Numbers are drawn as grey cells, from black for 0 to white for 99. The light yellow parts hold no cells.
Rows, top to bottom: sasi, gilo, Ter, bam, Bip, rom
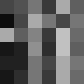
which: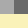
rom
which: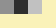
bam
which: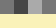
Bip
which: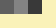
Ter
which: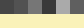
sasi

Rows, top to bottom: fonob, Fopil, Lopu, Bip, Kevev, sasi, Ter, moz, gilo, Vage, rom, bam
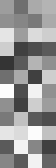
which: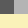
Kevev
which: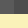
gilo
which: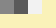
bam
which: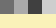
sasi
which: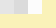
Vage
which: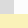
Vage

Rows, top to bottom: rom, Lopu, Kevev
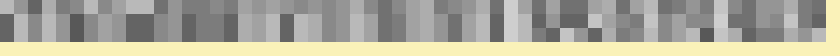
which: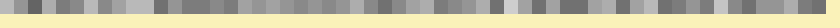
rom
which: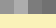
rom
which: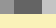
Lopu
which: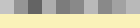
Kevev

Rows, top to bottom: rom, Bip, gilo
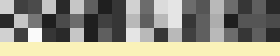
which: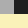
Bip
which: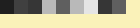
Bip
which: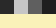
rom
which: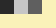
rom
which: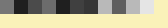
Bip
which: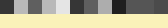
Bip
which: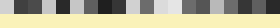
rom

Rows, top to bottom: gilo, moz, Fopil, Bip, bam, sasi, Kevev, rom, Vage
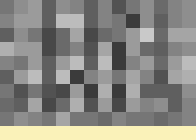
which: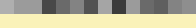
Bip
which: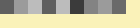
bam
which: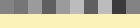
bam
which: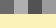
rom
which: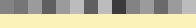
bam
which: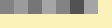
sasi

